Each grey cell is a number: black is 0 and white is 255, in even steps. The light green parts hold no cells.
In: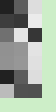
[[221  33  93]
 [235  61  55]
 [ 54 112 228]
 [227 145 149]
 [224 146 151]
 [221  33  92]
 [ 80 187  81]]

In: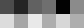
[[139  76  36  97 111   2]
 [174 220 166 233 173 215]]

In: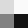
[[250 219]
 [ 19 130]]

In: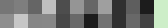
[[ 28 118 126 101 191  77 149 102 159  48  94]
 [ 66 142 198 134 135  71 105  28 114  48 104]]

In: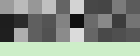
[[ 91 156 186 151 192 100 211  71  69 123]
 [116  30  43  95  84 131  15 107 137  60]
 [ 86  31 174  95  81 139 219 102  73  79]]

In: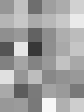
[[209 150 193 110 159 172]
 [234 181 199 170 184 200]
 [188 143 153  98 142 174]
 [197  84 229  55 143 169]
 [168 129 165 131 153 194]
 [153 224 150 189 136 146]
 [121 169  92 122 163 154]
 [206 152 155 121 247 176]]

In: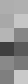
[[176 174]
 [198 168]
 [134 181]
 [ 90  63]
 [121 137]
 [201 127]]
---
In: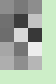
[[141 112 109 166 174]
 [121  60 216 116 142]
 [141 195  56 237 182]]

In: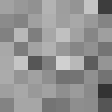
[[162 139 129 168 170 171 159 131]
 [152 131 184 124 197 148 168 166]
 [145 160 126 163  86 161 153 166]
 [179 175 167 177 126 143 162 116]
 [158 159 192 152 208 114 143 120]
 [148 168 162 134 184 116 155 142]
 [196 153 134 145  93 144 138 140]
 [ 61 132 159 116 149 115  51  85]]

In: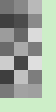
[[116  64 156 107 205  62 121]
 [136  76 104 170  71 193 162]
 [185 138 219 124 223 125 159]]

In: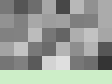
[[120 146 129 163 117]
 [ 85 129 130 195 128]
 [109 168 188 121  90]
 [167 157 119 107 211]
 [ 71 160 100 180 223]
 [184 126 174 142 119]
 [145 128 194 179 110]
 [171 171 166  86  52]]

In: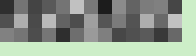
[[ 47  80 129]
 [116 174 117]
 [ 68  74  77]
 [ 89 186 118]
 [116  98  46]
 [193  77 110]
 [120 159 154]
 [ 28  85 127]
 [139 123  71]
 [ 99  83  80]
 [124 174  90]
 [128 105  57]
 [ 70 194 104]]

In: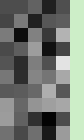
[[ 77  69 123  74  84 119  89 154 156 113]
 [ 77 122  13  94  43  45  92 103  97  73]
 [ 98  32 129 157 126 133 104 148  48 111]
 [ 32  87  57  16  80 117 174 159   3  25]
 [ 79  93 179  69 227 168  87 167  75 155]]

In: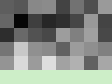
[[ 94 102  45 117 148]
 [ 87   6 105 200 217]
 [136  63  82 144 155]
 [139  39  72 138 222]
 [ 67  47 157  97 162]
 [114  70 128 156 177]
 [ 79 153 160 143  97]
 [154  68  72 128 167]]
